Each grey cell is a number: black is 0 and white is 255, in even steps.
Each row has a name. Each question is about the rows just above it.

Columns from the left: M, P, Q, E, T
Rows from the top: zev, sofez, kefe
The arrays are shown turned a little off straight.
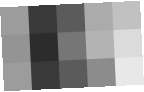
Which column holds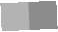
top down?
E
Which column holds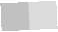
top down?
T

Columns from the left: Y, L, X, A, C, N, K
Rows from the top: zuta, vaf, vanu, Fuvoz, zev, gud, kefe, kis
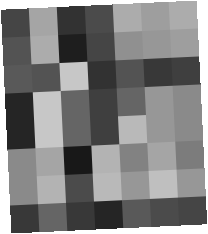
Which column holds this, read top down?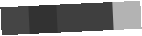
A
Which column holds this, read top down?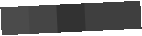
A
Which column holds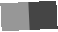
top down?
K
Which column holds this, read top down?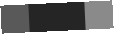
Y
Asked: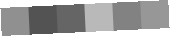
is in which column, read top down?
C

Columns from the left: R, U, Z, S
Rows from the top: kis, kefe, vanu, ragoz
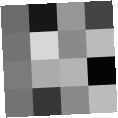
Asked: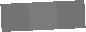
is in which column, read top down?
R
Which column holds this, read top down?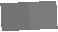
R
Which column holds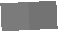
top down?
R
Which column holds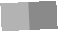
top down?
Z
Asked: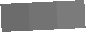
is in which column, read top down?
R
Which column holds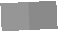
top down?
Z

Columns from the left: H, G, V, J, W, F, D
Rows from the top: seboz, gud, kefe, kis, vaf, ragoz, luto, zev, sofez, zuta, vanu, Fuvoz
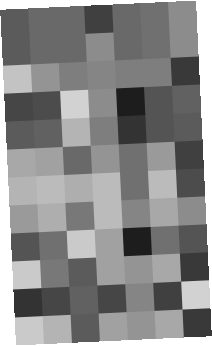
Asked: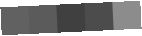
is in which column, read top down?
D
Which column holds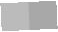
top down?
F
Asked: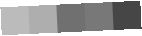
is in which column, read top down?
G
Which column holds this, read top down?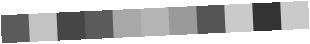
H
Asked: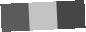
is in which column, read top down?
H
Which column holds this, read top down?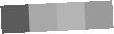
H
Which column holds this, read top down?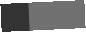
W

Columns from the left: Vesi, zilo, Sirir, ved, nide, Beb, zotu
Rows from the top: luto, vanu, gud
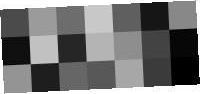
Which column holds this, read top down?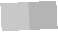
ved
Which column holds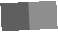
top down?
nide
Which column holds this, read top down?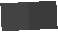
Beb
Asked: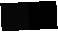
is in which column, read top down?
zotu
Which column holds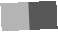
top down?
ved
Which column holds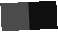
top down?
Vesi

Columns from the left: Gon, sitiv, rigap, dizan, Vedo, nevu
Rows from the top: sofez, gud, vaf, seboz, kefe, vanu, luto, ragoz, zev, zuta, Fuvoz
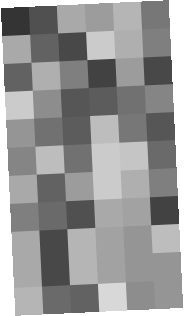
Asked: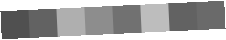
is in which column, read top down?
sitiv
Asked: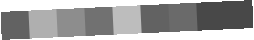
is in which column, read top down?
sitiv
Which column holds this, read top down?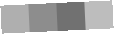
sitiv
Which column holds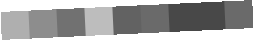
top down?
sitiv
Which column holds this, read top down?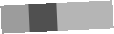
rigap

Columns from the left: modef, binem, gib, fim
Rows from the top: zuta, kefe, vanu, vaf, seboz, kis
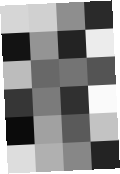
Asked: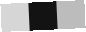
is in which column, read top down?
modef
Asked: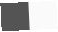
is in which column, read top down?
fim

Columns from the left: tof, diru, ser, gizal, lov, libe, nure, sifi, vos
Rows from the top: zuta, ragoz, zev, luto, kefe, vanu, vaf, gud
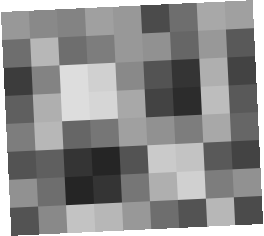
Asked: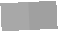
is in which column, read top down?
lov
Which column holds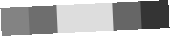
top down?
ser
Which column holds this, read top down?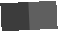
tof
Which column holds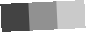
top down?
libe
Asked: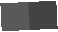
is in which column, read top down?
vos
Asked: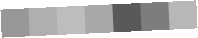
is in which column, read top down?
sifi

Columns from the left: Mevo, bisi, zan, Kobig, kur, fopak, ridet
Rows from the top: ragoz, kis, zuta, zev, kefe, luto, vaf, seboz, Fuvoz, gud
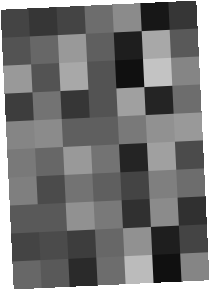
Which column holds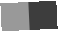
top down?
Mevo
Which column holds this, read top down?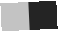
fopak
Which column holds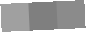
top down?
fopak
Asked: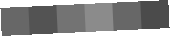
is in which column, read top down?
bisi
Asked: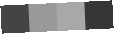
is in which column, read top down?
zan
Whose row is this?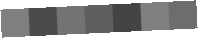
vaf
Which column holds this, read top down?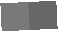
Kobig

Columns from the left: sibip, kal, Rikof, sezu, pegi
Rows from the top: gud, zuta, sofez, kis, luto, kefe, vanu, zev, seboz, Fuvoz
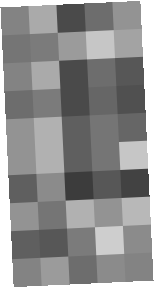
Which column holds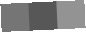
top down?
sezu
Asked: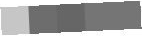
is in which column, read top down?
sezu

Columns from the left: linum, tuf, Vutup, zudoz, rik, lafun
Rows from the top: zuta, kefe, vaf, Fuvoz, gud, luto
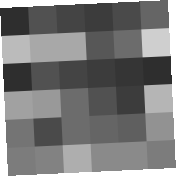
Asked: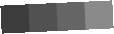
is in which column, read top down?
zudoz
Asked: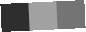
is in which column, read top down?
linum
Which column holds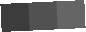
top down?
zudoz
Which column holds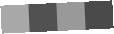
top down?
tuf
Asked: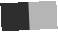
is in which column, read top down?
lafun
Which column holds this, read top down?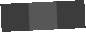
zudoz

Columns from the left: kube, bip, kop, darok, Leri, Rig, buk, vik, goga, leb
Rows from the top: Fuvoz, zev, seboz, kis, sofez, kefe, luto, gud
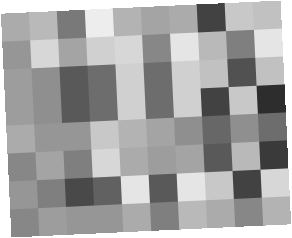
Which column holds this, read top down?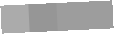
kube
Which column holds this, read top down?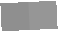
bip
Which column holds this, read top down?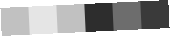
leb
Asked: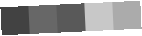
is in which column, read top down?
vik
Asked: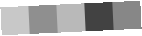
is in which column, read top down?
goga

